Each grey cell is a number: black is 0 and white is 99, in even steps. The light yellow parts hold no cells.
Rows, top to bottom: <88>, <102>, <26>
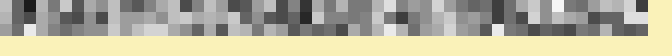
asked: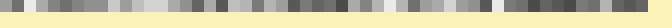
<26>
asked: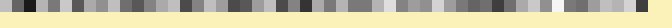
<88>
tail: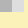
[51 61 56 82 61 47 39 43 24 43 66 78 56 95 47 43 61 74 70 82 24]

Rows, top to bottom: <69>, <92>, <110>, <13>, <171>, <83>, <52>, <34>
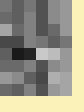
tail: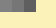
[46]
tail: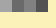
[41 59]
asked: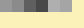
<52>

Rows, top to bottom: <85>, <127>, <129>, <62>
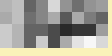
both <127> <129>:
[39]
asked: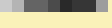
<129>
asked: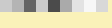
<62>
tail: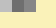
[66 34 66 48 39]

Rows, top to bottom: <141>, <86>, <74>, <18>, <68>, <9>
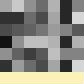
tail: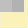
[15 69]
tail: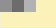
[15 51]
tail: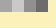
[69 15 51]
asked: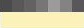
<74>
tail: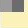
[29 64 15 83]
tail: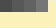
[60 51 34]

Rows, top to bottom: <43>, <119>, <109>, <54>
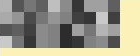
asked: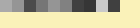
<119>
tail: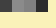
[62 46 70 62]
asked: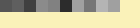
<109>
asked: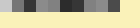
<54>

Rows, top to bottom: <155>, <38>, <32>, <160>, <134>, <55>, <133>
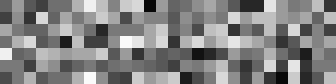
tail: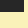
[89 60 47 51 74 20]
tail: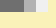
[74 51 79 84  3 60 39 43 55 65 51 34 15 15 89 60 47 51 74 20]
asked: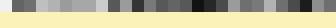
<134>
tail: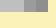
[65 39 74]
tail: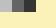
[39 84 25 89 20 47 47]

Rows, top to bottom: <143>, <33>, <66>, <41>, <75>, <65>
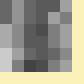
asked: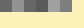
<33>
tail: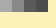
[49 62]

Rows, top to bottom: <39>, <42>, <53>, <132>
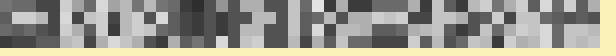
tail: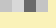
[76 72]
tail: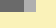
[23 76 36 23 72 80 45 68 80 36 84 41 80 36 68]
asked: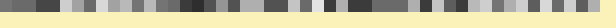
<39>
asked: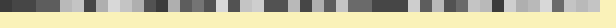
<132>
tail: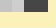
[76 76 68 32 36 80 27 76 76 41 36 32 36 32]
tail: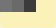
[18 32 58 32 68 68 32 32 76 41 88 23 68 23 23 41 41 41 68 23 76 36 23 72
 80 45 68 80 36 84 41 80 36 68]

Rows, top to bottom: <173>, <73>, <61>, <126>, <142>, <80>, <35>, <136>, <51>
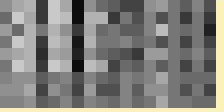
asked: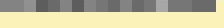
<51>
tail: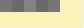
[65 46 46 41 41]
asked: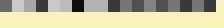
<73>
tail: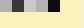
[73 65 26 41 36 51 36 46 26 46 26]

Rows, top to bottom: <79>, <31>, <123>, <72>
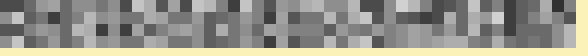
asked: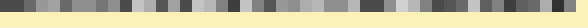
<79>
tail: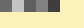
[37 41 67 19 50]
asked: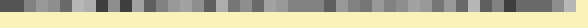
<123>
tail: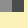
[76 67 33 63 29 76 71 50 24 76 50 33 59 55 67 71 55 55 71 29 29 55 81 71
 50 29 33 41 76 37 50 24 37 41 67 19 50]
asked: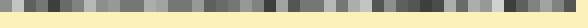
<31>

